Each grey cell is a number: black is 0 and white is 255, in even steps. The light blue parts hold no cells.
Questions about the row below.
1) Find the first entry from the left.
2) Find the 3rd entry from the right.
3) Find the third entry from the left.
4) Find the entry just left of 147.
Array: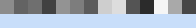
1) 140
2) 245
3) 111
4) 65

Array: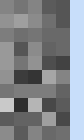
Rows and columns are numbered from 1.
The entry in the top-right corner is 85
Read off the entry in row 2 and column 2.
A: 159
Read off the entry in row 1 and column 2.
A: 117
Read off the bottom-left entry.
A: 139
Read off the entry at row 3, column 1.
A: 125
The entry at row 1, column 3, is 132
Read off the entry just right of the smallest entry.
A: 181
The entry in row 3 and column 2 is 111
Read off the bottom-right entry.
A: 111
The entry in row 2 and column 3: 139
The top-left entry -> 132

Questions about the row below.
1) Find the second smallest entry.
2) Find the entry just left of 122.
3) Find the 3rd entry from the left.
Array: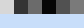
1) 52
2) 81
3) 107

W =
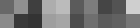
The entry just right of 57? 51
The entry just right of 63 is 173
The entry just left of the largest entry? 83
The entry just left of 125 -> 91
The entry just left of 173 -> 63
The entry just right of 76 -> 111

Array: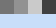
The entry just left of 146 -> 116
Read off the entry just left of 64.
202

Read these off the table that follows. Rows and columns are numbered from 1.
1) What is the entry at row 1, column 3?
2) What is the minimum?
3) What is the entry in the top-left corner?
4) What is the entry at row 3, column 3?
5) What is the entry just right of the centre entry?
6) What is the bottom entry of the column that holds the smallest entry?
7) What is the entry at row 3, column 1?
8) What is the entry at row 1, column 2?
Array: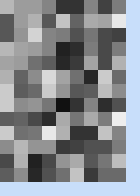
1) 156
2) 17
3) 183
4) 211
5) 87
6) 112
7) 87
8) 156

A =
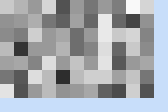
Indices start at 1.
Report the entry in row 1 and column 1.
201
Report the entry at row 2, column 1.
146
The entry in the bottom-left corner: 227
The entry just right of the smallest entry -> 187
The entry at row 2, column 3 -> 174
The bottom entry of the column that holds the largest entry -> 207
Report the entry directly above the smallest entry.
153
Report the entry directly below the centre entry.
195
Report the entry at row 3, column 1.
139
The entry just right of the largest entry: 213
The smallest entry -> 45
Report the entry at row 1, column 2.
180
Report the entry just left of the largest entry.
125
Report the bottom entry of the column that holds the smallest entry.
146
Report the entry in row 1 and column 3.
153
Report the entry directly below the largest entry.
68
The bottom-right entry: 82
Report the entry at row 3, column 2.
125
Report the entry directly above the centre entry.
110
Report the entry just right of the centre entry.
132
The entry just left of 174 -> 153

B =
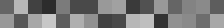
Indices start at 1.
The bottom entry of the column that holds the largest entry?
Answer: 199
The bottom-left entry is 153
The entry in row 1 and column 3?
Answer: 65
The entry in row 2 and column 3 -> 167
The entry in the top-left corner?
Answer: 101
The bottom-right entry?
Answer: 167
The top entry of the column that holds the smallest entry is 44
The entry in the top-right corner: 93
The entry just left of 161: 153
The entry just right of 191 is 51

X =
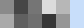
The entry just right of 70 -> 117
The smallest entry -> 55
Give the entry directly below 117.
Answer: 111

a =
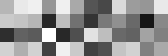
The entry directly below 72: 121
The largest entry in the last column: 233
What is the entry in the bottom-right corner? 169
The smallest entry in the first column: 46
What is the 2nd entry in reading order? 233
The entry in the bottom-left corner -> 210
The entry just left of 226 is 79
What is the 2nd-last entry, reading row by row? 128
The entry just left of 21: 105
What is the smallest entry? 21
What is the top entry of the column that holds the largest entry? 150
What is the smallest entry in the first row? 72
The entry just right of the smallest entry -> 136
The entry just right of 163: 128

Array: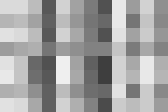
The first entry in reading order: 218
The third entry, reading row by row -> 188
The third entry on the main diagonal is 188
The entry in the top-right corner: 143
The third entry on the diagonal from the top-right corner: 162
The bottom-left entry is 225
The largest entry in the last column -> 181
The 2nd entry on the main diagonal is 188
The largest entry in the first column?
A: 232
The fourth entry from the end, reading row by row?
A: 203
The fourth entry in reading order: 88
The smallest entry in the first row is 81
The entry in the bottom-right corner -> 156
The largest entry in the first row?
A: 232
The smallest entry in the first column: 156

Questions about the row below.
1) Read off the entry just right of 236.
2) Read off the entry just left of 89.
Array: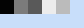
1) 187
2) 123

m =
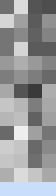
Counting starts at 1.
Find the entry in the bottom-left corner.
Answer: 174
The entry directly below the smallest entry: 125
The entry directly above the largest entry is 190
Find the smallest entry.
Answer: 58
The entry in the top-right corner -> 78
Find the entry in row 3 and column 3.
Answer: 97
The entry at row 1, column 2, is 219
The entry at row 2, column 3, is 91
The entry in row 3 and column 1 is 117
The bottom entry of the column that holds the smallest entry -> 197
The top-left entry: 111
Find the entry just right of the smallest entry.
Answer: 174
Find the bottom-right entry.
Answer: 168

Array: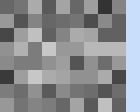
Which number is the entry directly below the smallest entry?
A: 138
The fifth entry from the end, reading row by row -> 103
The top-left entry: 103
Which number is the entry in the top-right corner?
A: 132
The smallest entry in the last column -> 71
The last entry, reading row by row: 97
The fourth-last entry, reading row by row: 164
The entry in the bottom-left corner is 152
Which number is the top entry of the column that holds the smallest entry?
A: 51
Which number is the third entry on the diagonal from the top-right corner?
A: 164
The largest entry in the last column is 184
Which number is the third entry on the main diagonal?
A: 192
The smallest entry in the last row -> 90
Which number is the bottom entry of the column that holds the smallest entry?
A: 192
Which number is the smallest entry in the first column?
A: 58
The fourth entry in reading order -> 90
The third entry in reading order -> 171
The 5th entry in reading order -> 164
